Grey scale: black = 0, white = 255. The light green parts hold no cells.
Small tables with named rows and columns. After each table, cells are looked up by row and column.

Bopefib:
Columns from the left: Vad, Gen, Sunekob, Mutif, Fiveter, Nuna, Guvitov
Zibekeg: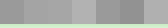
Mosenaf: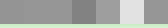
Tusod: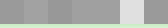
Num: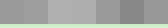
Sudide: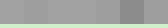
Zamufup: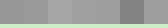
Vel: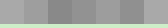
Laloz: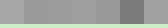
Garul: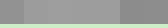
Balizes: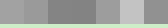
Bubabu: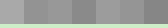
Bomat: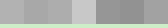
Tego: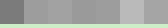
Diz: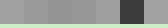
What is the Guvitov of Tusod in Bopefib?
155
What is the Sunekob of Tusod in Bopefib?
151
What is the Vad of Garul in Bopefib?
146
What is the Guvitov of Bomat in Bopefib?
162
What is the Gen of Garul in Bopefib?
156
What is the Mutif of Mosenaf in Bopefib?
130
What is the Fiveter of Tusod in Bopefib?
158
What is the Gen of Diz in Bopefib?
154
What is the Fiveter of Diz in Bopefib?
159
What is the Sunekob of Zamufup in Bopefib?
166
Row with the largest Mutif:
Bomat

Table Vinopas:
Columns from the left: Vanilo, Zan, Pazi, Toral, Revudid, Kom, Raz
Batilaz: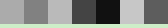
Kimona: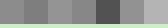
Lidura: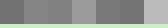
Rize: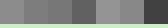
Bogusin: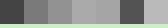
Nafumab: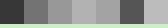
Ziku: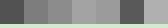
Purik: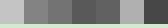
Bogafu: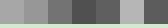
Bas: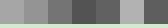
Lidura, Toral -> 155
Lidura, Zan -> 133
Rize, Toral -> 97
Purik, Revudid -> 96
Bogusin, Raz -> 186
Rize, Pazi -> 119
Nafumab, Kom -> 85
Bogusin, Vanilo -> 68

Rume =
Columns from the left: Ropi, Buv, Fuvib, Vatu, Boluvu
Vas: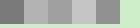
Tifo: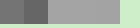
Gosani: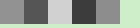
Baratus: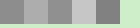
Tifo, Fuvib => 164
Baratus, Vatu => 198
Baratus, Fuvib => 144
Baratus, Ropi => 141
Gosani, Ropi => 146
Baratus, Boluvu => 129
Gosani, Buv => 85
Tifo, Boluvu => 163
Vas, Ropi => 122
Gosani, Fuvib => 209
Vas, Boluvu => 145
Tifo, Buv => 102
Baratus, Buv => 173
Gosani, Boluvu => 141
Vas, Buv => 179
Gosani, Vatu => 60
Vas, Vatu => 197
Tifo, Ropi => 116
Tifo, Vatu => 164

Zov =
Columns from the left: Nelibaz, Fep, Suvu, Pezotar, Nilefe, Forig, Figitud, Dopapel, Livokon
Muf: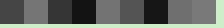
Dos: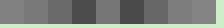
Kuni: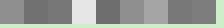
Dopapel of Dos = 125
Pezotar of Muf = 19
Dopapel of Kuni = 120
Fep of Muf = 117
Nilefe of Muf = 115
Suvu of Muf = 53
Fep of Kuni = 113
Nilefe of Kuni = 110
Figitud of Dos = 103
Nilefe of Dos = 118
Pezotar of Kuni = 230
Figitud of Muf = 22
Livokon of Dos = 132
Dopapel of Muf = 111
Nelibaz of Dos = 129
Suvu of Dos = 106

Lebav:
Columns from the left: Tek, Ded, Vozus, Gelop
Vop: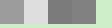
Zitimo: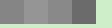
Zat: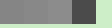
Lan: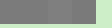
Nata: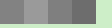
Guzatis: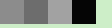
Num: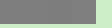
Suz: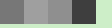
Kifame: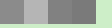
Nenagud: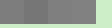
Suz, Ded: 159
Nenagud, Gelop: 129
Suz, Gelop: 62
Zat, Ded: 136
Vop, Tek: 156
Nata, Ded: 154
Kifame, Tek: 139
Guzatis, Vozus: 162
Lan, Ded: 123
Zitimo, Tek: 133
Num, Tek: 126
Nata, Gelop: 109
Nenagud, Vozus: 127
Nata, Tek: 130
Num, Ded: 126
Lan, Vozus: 127
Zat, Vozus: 140
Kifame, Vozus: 129
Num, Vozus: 125
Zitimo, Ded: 149

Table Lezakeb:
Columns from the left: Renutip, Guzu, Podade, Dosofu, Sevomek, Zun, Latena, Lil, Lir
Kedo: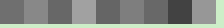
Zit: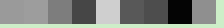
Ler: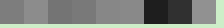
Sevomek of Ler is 135
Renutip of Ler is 125
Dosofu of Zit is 70
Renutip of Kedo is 111
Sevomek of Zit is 207
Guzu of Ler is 140
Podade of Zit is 125
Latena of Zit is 77
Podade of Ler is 116
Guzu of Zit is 157
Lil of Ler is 48
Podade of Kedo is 103
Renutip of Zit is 154
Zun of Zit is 88
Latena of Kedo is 104
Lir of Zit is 143
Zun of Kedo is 126
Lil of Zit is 4
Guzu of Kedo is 136
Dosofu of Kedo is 161
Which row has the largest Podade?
Zit

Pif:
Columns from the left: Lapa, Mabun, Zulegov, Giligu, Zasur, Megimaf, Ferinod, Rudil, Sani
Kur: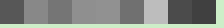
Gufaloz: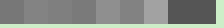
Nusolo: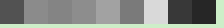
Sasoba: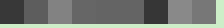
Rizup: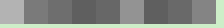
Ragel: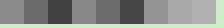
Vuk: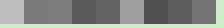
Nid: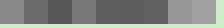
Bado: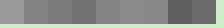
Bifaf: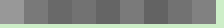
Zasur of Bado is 132
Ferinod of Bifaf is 99
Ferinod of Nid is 97
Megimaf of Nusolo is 122
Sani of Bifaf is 129
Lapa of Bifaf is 152
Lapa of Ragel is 139
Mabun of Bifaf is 121
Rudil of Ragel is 169
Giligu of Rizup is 95
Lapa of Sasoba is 56

